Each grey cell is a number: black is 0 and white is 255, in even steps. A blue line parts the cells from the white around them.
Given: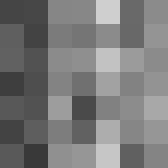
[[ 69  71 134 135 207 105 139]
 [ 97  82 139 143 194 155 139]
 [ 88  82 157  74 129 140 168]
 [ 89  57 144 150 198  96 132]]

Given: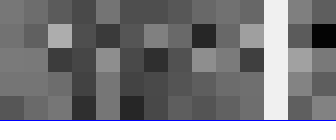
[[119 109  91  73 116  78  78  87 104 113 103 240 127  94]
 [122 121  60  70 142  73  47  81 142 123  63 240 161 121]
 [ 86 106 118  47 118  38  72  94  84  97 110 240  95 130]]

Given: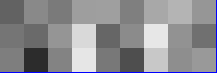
[[ 98 137 122 158 159 127 168 180 150]
 [126  44 131 230 120  78 200 142 153]]

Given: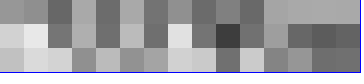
[[151 143 103 169 108 169 115 144 107 128 105 165 169 170 169]
 [193 218 211 144 187 146 164 209 202 112 203 132 150 110 112]]

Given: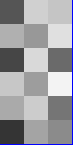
[[ 85 208 197]
 [ 70 217 106]
 [170 204 117]]

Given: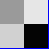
[[154 230]]

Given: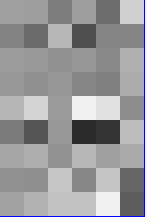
[[160 158 125 158 109 208]
 [156 153 145 151 137 176]
 [182 212 155 241 225 141]
 [166 174 146 183 160 170]
 [162 178 194 194 241  93]]

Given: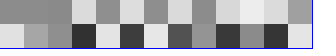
[[140 140 138 219 143 221 142 218 140 216 237 219 160]]

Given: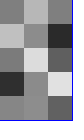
[[127 183 127]
 [123 220  95]
 [134 141  97]]
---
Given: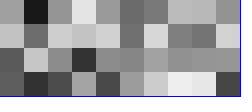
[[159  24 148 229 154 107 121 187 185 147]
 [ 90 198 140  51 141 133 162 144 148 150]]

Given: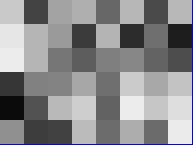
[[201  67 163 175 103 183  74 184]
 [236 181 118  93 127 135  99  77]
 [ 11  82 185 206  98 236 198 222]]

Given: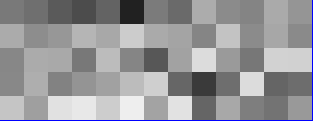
[[121 111  90  76  99  33 123 106 172 139 132 170 149]
 [135 171 169 120 188 133  87 162 220 154 119 210 209]
 [197 159 225 232 205 238 163 226 101 168 126 115 153]]

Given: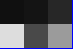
[[16 20 39]]

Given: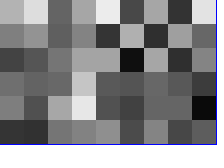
[[179 221 100 166 236  72 166  51 227]
 [ 67  85 117 164 164  15 166  47 132]
 [126  80 167 231  81  65 101 101  10]]

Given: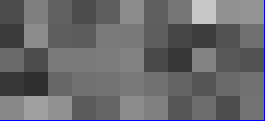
[[ 75 126  96  75  93 140  95 118 198 144 148]
 [106  75 122 122 124 130  73  55 131  87  81]
 [136 160 145  90 101 140 128  86 109  77 115]]

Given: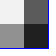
[[242  91]]

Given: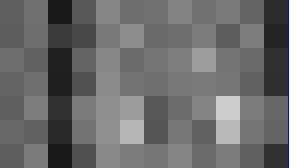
[[ 95 112  25  88 134 110 113 131 113 122 100  44]
 [110  97  32 100 135 107 117 126 157 116 106  48]
 [ 95 125  49 123 143 156  88 108 132 205 124 103]
 [ 94 123  25  80 137 124 118 133 107 124  96  49]]

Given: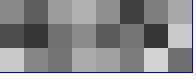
[[136  95 155 177 143  65 126 169]
 [201 134 116 170 159 123 210 112]]
